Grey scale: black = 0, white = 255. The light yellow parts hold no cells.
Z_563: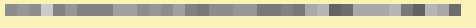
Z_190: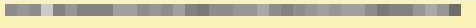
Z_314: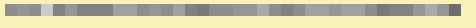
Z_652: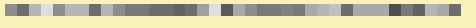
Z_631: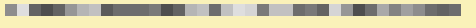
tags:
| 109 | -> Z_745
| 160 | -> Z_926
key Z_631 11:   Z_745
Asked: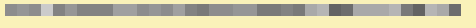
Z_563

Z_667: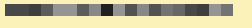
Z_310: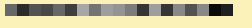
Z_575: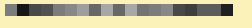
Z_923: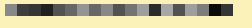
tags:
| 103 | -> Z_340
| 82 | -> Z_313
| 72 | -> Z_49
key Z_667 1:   Z_49
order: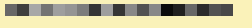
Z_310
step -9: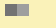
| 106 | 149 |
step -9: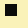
| 2 |
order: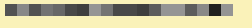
Z_667
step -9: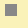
| 127 |
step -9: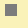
| 115 |

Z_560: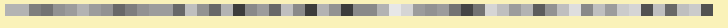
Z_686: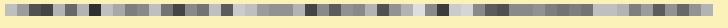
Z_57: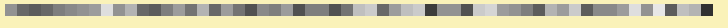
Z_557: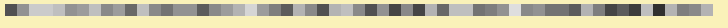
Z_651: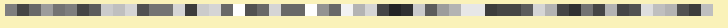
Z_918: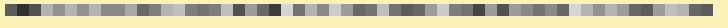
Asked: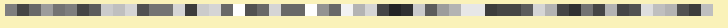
Z_651
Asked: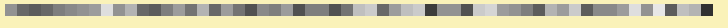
Z_57
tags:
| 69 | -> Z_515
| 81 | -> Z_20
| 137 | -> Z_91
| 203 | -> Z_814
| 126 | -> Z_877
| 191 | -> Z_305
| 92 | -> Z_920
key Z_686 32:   Z_20
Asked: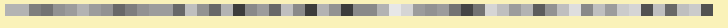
Z_560
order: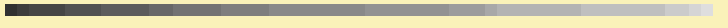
Z_686
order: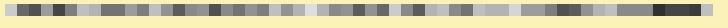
Z_557

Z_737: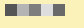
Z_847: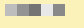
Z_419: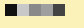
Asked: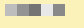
Z_847
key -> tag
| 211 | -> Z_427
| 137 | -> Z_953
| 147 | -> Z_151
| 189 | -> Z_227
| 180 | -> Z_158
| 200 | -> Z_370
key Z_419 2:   Z_370
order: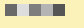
Z_737
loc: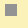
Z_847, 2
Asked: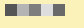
Z_737
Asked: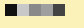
Z_419

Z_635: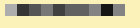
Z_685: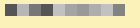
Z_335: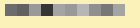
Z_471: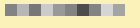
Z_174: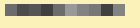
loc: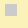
Z_471, 4
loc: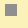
Z_335, 8

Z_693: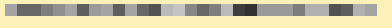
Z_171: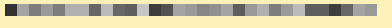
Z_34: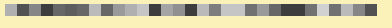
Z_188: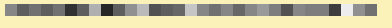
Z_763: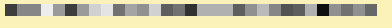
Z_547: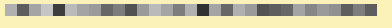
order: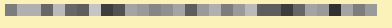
Z_171
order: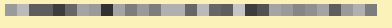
Z_171
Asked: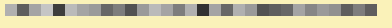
Z_547
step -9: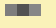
| 116 |  73 | 125 |
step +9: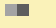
| 173 | 103 |
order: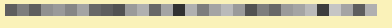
Z_547
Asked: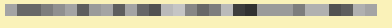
Z_693

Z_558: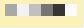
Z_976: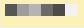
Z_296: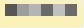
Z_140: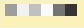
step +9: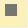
| 126 |
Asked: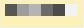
Z_976
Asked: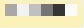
Z_558
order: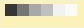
Z_558

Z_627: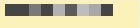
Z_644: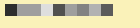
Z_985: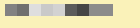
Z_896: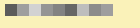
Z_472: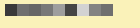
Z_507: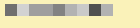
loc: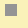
Z_896, 4
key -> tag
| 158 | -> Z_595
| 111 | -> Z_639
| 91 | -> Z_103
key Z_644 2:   Z_595
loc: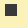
Z_472, 1
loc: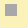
Z_627, 8
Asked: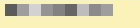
Z_896

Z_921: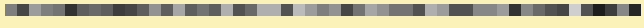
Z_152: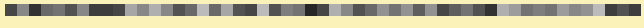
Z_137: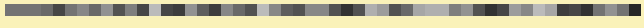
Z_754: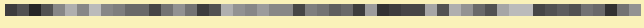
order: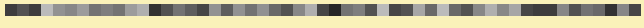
Z_152
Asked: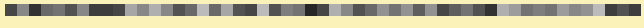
Z_152
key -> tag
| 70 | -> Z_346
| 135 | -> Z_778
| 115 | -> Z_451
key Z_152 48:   Z_778
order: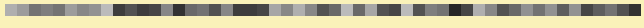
Z_152
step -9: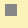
| 126 |
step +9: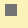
| 124 |

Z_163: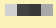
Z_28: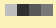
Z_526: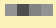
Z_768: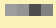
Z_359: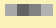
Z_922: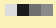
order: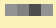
Z_526
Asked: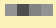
Z_526
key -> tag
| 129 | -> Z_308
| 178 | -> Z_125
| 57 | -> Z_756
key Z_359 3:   Z_308
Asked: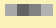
Z_359
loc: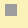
Z_768, 1
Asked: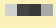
Z_163

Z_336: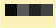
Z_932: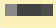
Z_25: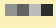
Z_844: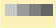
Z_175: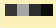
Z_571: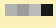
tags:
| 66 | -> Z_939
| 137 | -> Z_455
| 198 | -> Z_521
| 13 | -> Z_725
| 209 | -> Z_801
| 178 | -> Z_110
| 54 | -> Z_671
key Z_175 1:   Z_671
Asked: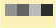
Z_25

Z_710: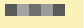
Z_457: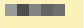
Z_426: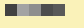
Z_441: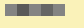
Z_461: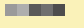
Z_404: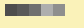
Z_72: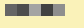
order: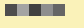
Z_72
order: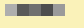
Z_461
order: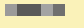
Z_710
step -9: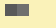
|  80 | 102 |

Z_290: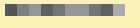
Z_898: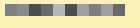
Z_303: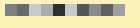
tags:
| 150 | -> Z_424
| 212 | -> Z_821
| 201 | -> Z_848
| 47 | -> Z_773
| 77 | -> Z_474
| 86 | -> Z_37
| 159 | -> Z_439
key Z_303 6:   Z_848
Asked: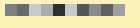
Z_303

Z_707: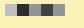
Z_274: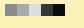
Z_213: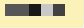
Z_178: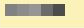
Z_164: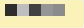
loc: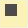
Z_178, 5
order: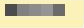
Z_178
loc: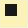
Z_213, 3
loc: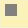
Z_178, 1
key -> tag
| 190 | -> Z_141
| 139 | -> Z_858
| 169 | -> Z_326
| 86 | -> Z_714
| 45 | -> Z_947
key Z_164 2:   Z_141
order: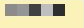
Z_164

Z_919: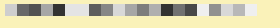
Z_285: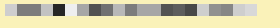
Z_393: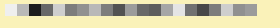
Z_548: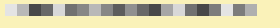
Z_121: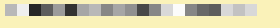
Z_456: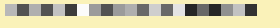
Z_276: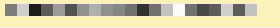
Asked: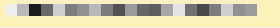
Z_393
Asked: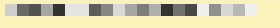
Z_919
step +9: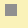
| 153 |
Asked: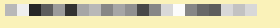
Z_121
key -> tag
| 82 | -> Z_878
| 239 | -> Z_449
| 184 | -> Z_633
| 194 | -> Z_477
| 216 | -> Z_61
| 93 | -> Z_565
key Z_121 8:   Z_633
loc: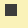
Z_456, 6

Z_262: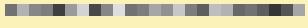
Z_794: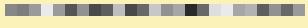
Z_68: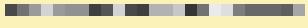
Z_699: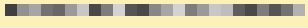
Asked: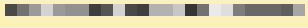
Z_68
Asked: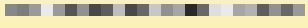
Z_794

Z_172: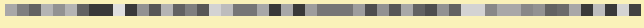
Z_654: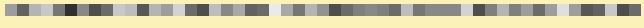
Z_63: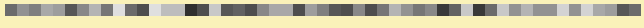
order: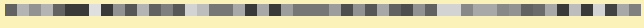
Z_172
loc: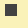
Z_172, 53
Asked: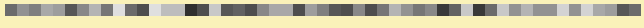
Z_63
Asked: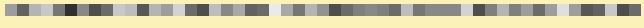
Z_654
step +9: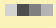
| 220 |  87 | 136 | 189 |
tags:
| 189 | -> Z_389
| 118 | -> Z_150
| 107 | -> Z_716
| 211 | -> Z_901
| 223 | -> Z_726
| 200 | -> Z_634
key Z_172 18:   Z_901

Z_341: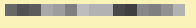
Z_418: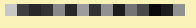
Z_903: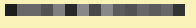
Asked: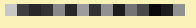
Z_418
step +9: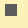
| 101 |
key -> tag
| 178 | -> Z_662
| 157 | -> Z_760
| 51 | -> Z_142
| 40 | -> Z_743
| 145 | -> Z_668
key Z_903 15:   Z_142
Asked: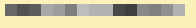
Z_341
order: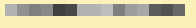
Z_341
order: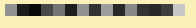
Z_418

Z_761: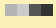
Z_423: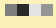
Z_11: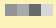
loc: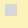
Z_11, 4
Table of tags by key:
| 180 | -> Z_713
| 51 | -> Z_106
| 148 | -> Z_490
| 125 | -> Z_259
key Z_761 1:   Z_713

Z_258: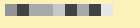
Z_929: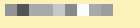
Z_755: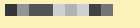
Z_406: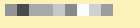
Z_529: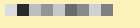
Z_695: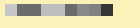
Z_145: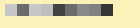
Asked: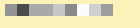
Z_406
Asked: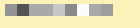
Z_929
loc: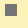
Z_755, 9
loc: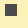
Z_406, 2

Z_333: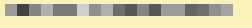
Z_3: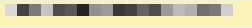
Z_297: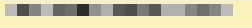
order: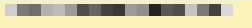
Z_3
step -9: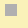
| 167 |
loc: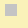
Z_3, 4
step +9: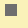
| 119 |
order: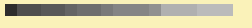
Z_297
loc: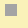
Z_333, 19
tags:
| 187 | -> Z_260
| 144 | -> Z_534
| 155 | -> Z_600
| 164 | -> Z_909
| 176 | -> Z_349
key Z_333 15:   Z_600

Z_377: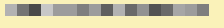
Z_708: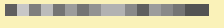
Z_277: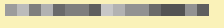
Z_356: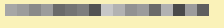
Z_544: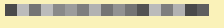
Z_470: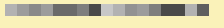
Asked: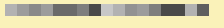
Z_470
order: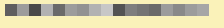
Z_356

